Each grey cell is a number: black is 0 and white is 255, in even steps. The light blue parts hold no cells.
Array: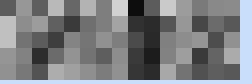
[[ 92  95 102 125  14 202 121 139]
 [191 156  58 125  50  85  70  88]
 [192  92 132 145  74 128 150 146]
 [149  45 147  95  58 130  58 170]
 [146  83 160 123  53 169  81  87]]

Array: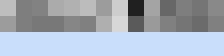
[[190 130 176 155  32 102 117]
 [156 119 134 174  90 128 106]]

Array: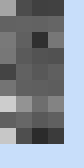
[[165  64]
 [ 98  98]
 [121  47]
 [119  83]
 [ 68  88]
 [116  95]
 [205 110]
 [ 96  89]
 [199  43]]

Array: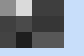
[[142  62]
 [ 64  54]
 [ 67  87]]

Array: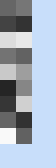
[[102]
 [ 67]
 [220]
 [115]
 [201]
 [ 37]
 [ 54]
 [101]
 [249]]

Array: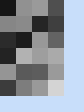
[[ 22 154]
 [134  37]
 [ 43 152]
 [ 35 158]
 [149  93]
 [ 60 153]]

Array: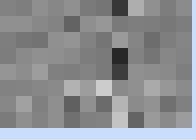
[[129 142 144 116 174 125]
 [144 136  98 150 127 120]
 [127 115 148 116 133 126]
 [124 144 137 122 129 135]
 [149 158 126 121 144 138]
 [130 134 179 204 145 151]
 [135 128  95 107 139 112]
 [123 132 112 130 100 137]]
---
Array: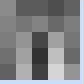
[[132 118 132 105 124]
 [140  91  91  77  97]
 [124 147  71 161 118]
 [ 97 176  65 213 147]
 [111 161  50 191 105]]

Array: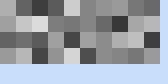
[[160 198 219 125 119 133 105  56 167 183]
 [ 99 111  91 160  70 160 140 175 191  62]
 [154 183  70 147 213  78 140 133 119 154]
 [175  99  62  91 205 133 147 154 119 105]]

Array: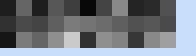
[[ 22 123 101 143 202  49 143 131  55 137 159]
 [ 49  74  68  95 123 116 108  95  81  87  74]
 [ 30 101  30  87  62   8  68 137  36  42  81]]

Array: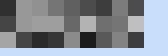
[[ 69 152 158 158 104 179 111 117 191]
 [ 48 152 145 117  96  76  61 124  76]
 [165  69  42  54 139  28  89 131  61]]

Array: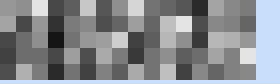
[[151 143 228  72  94 199  86 143 214 115 101  86  42 164 136 123]
 [164  72 151  50 123 136  78 101 158 101 191 228  78 136 129 101]
 [ 72 109 143  21 115 151 158 206  65  94 183 143  57 183 176 151]
 [ 78 176 123  42 115  65 129  94 170 115 191  65 136 101 129 136]
 [ 65 109 109  72 158  78 170 123  57 115 143  94 109 164 129 228]]

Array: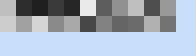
[[205 161 213 138 169  71 130 101 107 177 115]
 [191  45  31  58  38 234  93 145 191  78 153]]

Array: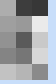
[[159 153 234]
 [132 118 215]
 [146  90 201]
 [194 181 138]
 [173  61  55]]
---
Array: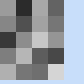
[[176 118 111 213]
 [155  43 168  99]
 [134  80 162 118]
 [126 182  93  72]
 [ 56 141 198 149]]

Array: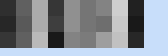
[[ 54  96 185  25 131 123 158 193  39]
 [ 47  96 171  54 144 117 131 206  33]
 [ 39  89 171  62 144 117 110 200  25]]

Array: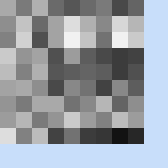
[[221 129 188  66 114  60  54  18  39]
 [202 148 163  80 156  93  73  60  66]
 [188 129 176  86  93 100  93  60  80]
 [169 122 176 106  86 106 122  73 100]
 [163 169 142  73 136 114  66 136  93]
 [156 182 122 148 202 156 129 188 156]
 [148 122 169 169 114 136 182 100 142]
 [142 195 106 163 221 176 136 215 182]
 [129 209  80 163 241 195 114 241 202]]

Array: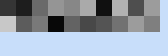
[[200  92 121   8  99  72  84 114 156 127]
 [ 53  29 106 149 135 170  16 178  78 156]]

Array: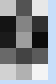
[[210 177 244]
 [197  83 231]
 [105  67  91]
 [ 27 158  12]
 [ 20 132  48]]

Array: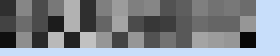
[[ 67 108  75  28 178  47 101 164  75  55  61  88 108 101 101 150]
 [ 47 134  75 120 178  47 127 156 127 134  82  94 127 114 120 108]
 [ 15 142  41 185  34 193 150  67 150  82 114  88 164 156 150   7]]

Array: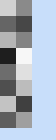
[[209 138]
 [195  64]
 [181 131]
 [109 224]
 [101  71]
 [ 94 159]
 [ 79 188]
 [ 30 247]]
